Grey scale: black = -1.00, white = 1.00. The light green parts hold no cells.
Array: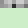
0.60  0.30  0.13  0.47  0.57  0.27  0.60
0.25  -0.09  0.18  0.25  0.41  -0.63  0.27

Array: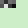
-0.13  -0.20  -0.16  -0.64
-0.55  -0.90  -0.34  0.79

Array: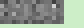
-0.14  -0.10  -0.29  -0.41  0.00  0.04  -0.33  0.01  -0.12  -0.12  0.10  -0.35  -0.17  -0.10  -0.09  -0.50
-0.34  -0.08  0.30  -0.19  -0.09  0.03  0.20  -0.09  0.12  -0.04  -0.33  0.08  0.13  -0.01  -0.07  0.63
-0.07  -0.08  -0.01  0.03  -0.11  -0.10  -0.08  -0.06  0.12  -0.04  -0.26  0.09  0.08  -0.02  -0.09  0.08
-0.17  -0.03  0.15  -0.44  -0.07  0.31  -0.16  -0.09  0.09  0.01  -0.18  -0.23  0.04  0.08  -0.01  -0.01
-0.24  -0.18  -0.11  -0.14  -0.07  -0.10  -0.03  0.00  0.03  -0.19  -0.11  0.03  0.03  -0.24  -0.18  0.16
-0.24  -0.10  -0.24  -0.15  -0.11  -0.37  -0.22  -0.07  -0.37  -0.04  -0.35  -0.27  -0.36  -0.08  -0.09  -0.23

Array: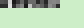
0.06  0.02  -0.34  -0.39  0.66  -0.80  -0.55  -0.21  -0.65  -0.16  -0.16  -0.67  -0.34  -0.69  0.03
-0.06  -0.65  -0.65  -0.64  0.76  -0.64  -0.12  0.05  -0.79  0.51  -0.22  -0.07  -0.24  -0.54  0.11

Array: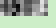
0.74  0.25  0.22  -0.46  0.12  -0.60  -0.09  0.17  -0.36  -0.39  -0.10  -0.07
0.64  -0.11  -0.31  -0.56  -0.16  -0.66  -0.95  0.12  -0.24  -0.19  0.22  0.23
0.76  0.38  -0.02  -0.45  -0.14  0.03  -0.81  0.02  -0.29  -0.36  0.19  0.28
0.22  -0.24  0.64  -0.10  0.13  -0.86  -0.06  0.42  -0.14  -0.13  0.56  0.34

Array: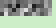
0.25  -0.03  -0.07  0.03  -0.08  0.16  -0.36  -0.20  -0.14  0.08  -0.04  -0.01  -0.24
0.32  0.01  -0.06  -0.17  -0.61  0.00  -0.86  -0.13  -0.21  0.40  -0.75  -0.43  -0.37
-0.05  0.31  0.06  0.42  -0.01  -0.68  0.01  0.41  0.73  0.02  -0.45  0.16  -0.13
-0.07  0.47  -0.45  0.72  -0.15  0.01  0.03  0.51  -0.38  -0.20  0.37  0.04  -0.32

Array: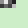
-0.26  -0.74  0.12  0.82
-0.46  0.48  -0.55  -0.18
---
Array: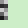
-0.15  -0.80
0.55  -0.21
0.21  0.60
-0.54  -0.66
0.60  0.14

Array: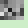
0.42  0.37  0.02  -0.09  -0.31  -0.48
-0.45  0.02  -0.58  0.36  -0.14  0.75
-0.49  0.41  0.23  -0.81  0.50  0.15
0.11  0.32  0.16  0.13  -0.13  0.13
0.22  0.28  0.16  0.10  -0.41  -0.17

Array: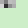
0.36  0.12  -0.63  0.66
0.45  0.49  -0.03  0.34

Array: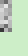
-0.01  0.43  -0.57
0.45  -0.14  0.31
0.47  0.75  0.69
0.62  0.08  0.56
0.28  0.45  0.58
0.34  0.41  0.68
0.21  0.80  0.47
0.41  -0.16  0.16

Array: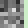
-0.06  -0.05  0.59  0.33  0.13  0.03
-0.57  0.29  -0.18  -0.07  0.51  -0.03
0.17  -0.32  -0.06  -0.07  -0.22  -0.09
0.07  0.18  0.19  0.10  0.42  0.41
0.29  -0.39  0.74  0.13  -0.36  -0.62
0.07  -0.30  -0.10  -0.05  -0.40  -0.08
0.36  -0.68  -0.13  -0.07  -0.41  -0.22

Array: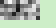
-0.59  0.65  0.51  0.06  0.69  0.24  0.07  0.01  0.24  0.70
0.24  0.20  0.41  -0.34  0.11  -0.07  -0.73  -0.15  -0.03  -0.15
-0.21  0.75  0.67  0.50  0.19  -0.87  0.18  0.49  0.14  0.44
0.28  0.81  0.12  -0.05  -0.18  -0.75  -0.06  -0.16  -0.34  -0.11
0.70  0.10  -0.36  0.58  0.70  -0.34  0.35  0.93  0.42  -0.60
